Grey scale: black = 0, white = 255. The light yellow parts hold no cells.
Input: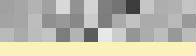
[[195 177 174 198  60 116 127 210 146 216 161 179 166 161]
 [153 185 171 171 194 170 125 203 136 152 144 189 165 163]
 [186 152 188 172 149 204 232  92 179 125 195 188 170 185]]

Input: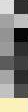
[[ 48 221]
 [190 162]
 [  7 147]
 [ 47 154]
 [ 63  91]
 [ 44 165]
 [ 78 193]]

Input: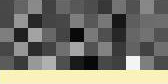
[[ 83 135  81 115  55  77  88 102  65 138 100  72]
 [109 108  94  23 119  88 126  71  68  39 150  71]
 [ 83 114 102  39  79 121   9  68 103 163  32 125]
 [111  66  98  57 130  83 165 112  67  44 150  70]
 [ 74 126 244  64  72   8  25  79 176 152  58  91]]

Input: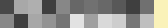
[[112  63  88 104 113 103 135  63 175 168  72]
 [191 118 205 217 159 226 116 147 167  63 136]]

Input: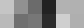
[[177 178  34 107 145 197]
 [175 207  43 119 112 186]]

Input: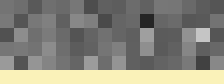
[[ 85  92 105 118 119  97 108  93  96  77 119 106 111  89 110 116]
 [115  89  87 107 102  37 105 101  74 127 136  96 128 120  85 121]
 [ 85 197 146  92  91 159  95 101 113 100  84 106 123 111 141  81]
 [104  95 134  97  90 143  96 128 117  98  92 110 140 115 121 118]
 [136  65 121 104  99  90  96 148 109 156 101 115 132 149  84 154]]

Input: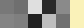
[[138  42 223 111 120]
 [112 190  33 127 132]]

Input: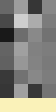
[[135  54 157 104]
 [124 172 206  73]
 [114 137 109  25]
 [125 129 160 100]
 [122 131 151  97]
 [125 136 114  57]
 [116  55 160  54]]
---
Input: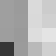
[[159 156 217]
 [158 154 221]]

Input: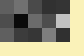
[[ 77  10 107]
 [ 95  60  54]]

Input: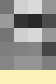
[[155  51  39]
 [117 207 216]]

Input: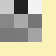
[[135 170 117]
 [121 122 163]]

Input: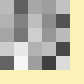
[[178 130 190]
 [165 118 206]]

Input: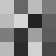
[[186 214  34]
 [125  51 160]]

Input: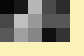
[[ 71 191 153]
 [ 88 159 134]]
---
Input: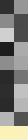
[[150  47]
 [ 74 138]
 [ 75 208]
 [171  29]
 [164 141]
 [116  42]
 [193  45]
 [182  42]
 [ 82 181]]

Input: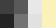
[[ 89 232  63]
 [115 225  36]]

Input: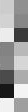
[[144 204]
 [135 210]
 [ 58 236]
 [184 131]
 [214 135]
 [172  75]
 [244  23]
 [159 241]]

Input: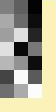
[[ 95   3 127]
 [107  13 169]
 [222  36 158]
 [  8 120 224]
 [146  13 183]
 [249  90  68]
 [170 252 111]]

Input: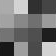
[[211  48  69 171]
 [136 112 155 162]
 [ 91  79  29 116]
 [158  74 210  23]]

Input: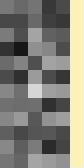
[[105 116  56  74 120]
 [ 72 105  63  56  72]
 [ 79 164  97  91 123]
 [ 22 144 134  77  50]
 [131  79 163 156 107]
 [ 48 155  76  54  75]
 [112 214 159 153 135]
 [109 111  48  69 112]
 [153  88 146 158 135]
 [ 72  85  87  73  95]
 [ 94 123  43  68 136]
 [102 165 155 145 117]]

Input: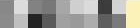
[[220 130 120 167 207 218  60 211 136]
 [191  35  90 160 154 173  94 122 139]]

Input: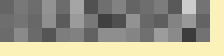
[[120 109 146 108 165  81 111 130 100 110 124  89 204 115 101]
 [116 104 143  91 155 120  64  79 146 104  94 131 152  99 110]
 [138 106  85 125 129  98 142 142 132 112 156 138  60 114 107]]
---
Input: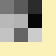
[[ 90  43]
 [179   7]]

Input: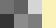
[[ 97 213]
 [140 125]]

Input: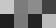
[[124 140]
 [121  35]]

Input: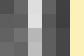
[[103 222]
 [ 95 225]]

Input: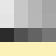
[[199 182]
 [199 183]]

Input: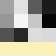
[[225  90]
 [245 199]]
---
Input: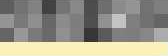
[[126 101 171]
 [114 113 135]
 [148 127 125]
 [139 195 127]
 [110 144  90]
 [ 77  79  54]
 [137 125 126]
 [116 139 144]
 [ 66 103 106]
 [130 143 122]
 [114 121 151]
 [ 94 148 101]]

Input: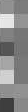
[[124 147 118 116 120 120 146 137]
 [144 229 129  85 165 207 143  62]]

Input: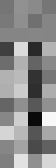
[[118 133 133 179 137 118 173 145 248 168  97 215]
 [138 112 134  41 100  50  46  88  10  85  74 144]
 [145 143 133 219 177 186 204 143 206 184 163 226]
 [117 121 133  63 109 178 175 101 135 213 134 127]]

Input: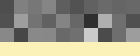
[[104  80 157]
 [101 111 110]
 [106 175  75]
 [ 97  47 203]
 [ 82 103 112]
 [ 94 132 105]
 [133  97 136]
 [119 115 137]
 [128 158  71]
 [ 78  81 136]]

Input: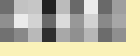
[[158 167 143]
 [105 137 108]
 [235 210 182]
 [105 152 144]
 [187 219 168]
 [ 33 105  46]
 [198 211 185]
 [194 235 136]
 [110 143 113]]

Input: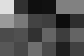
[[129  46 100  65]
 [128  12  61  31]
 [ 17  62 101  75]
 [ 15  67  49 111]
 [ 49 121  80  72]
 [223 154  75  87]]

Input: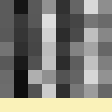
[[142 106 135 102 127 146 102]
 [217 118 191 164 193 215 156]
 [101  69  74 131  94 100 120]
 [ 49  57  44  61  44  83  47]
 [146 222 209 188 193 144 203]
 [ 89  88  72  70  81 175  82]
 [ 21  57  53  47  25  14  14]
 [ 91  91  89 116  89 107 109]]
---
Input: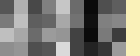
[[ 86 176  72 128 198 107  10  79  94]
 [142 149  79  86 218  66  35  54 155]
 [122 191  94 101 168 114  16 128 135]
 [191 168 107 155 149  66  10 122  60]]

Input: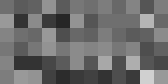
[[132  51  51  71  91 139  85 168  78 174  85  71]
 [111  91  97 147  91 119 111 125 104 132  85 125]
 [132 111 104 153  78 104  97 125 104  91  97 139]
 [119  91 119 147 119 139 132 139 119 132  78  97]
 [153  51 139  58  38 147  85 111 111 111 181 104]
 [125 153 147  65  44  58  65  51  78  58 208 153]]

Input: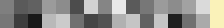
[[119  61  25 185 203 112  69  82 177 197  97 197  31 112 170]
 [127  90  97 155 140  76 210 133 232  90 119 155 140 162 218]]

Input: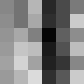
[[148 168 128   5  96 141]
 [162 211 162  33  53 135]
 [141 115 168  47  74 203]
 [135 115 182  40  74 122]
 [154 197 189  26  82 189]
 [154 182 219  47  88 203]]

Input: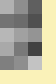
[[169 121  66]
 [115 108  80]
 [177 142  95]
 [183 161 148]
 [127 142 195]]

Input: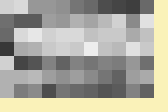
[[209  69  84 130  98 130 117 130 124 151 111]
 [111  91  91 158 151 177 164 185 209 138 225]
 [177 124 138  77 117 105  98  84  91 130  98]
 [209 217 151 151 144 117 105  77  69  62 105]
 [ 55 170 177 201 209 201 237 193 185 225 201]
 [177 177 185 158 144 158 138 117  98 158 170]
 [105 217 231 209 217 217 193 201 201 170 193]]
